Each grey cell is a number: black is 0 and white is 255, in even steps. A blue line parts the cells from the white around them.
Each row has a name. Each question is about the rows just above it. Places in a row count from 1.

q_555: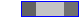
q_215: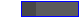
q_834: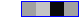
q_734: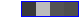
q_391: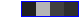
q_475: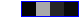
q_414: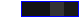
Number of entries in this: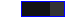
3
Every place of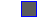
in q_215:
2 3 4
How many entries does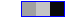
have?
3
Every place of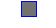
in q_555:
4
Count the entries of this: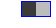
2
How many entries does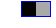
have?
2
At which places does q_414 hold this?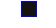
1 2

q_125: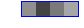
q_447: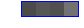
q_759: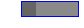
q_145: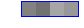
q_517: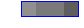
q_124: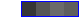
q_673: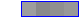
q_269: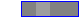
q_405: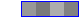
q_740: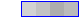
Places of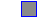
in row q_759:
2 3 4
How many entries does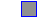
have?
1
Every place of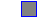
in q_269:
1 3 4
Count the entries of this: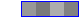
4
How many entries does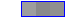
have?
3

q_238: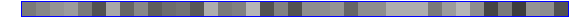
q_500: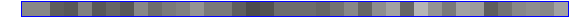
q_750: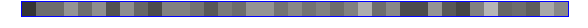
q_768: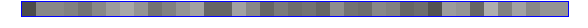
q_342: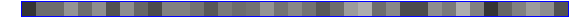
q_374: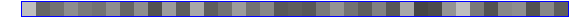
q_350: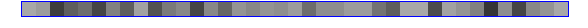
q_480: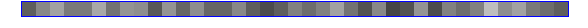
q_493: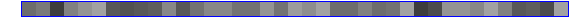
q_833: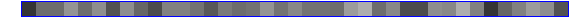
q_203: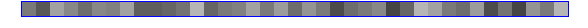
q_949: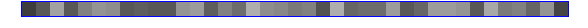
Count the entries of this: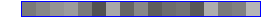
17
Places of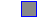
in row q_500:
1 2 9 24 36 38
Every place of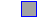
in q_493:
6 22 28 34 39
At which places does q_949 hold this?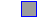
13 27 30 31
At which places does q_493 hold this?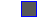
7 9 12 36
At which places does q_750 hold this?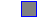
11 12 22 24 33

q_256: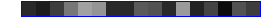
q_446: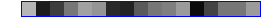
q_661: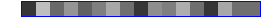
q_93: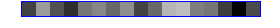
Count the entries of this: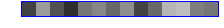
14
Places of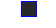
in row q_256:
1 7 8 11
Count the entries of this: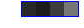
4
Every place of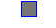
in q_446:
4 10 15 16
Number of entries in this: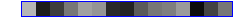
15
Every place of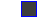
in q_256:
3 17
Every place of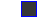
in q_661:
1 9 14

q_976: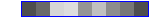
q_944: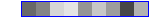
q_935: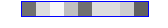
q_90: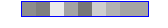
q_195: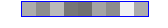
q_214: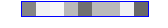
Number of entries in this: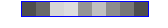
9
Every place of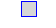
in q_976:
3
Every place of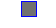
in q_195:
5
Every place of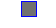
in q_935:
1 5
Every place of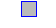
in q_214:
4 6 7
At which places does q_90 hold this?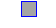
4 8 9

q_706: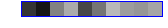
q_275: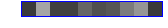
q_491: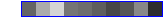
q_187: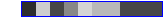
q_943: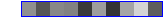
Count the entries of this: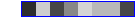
8
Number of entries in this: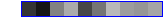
10
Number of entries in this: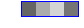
4
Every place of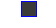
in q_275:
1 10
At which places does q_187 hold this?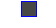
3 8 9 10

